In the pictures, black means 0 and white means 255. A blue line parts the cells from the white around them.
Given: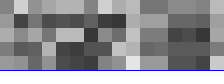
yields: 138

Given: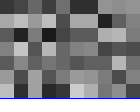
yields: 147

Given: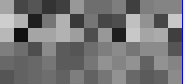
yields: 126

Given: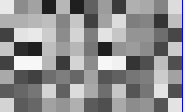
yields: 169

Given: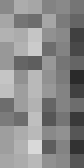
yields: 131
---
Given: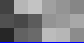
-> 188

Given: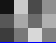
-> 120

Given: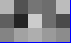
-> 174

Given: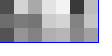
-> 182

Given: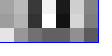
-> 97

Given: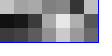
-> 202

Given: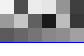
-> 135

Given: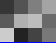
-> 34

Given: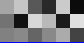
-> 137
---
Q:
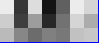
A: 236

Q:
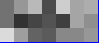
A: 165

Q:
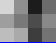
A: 28

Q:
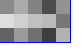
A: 76

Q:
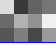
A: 99

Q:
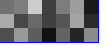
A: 158

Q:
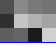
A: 121

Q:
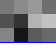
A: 152
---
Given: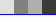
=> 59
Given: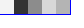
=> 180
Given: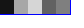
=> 127
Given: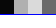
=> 106
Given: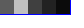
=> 11
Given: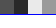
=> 154
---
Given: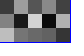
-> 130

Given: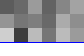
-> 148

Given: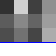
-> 92

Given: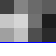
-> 199

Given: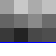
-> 100

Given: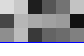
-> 70

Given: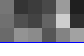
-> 112

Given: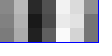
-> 129
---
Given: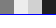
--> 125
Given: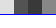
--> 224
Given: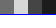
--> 109
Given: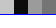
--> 198
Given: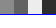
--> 138
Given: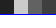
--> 33
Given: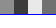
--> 142
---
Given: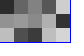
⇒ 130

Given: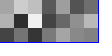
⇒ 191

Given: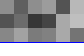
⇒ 142

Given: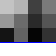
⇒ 64

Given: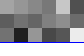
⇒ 136

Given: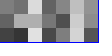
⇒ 219

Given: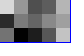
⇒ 79

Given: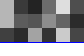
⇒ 35

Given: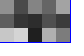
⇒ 132

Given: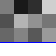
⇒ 46
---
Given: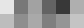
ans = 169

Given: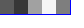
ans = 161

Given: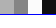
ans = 251

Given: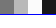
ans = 251

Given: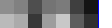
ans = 55

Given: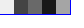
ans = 105

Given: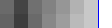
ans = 106
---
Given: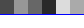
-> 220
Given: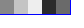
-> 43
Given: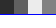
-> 236
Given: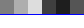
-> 30
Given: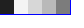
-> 185
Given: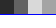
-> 217
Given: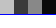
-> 136
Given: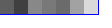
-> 162
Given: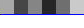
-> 111
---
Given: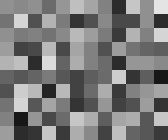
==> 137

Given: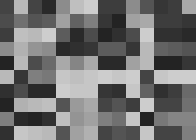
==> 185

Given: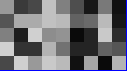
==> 58

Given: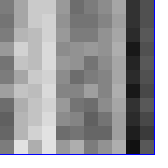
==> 166

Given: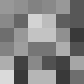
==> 144

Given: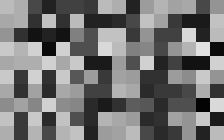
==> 174
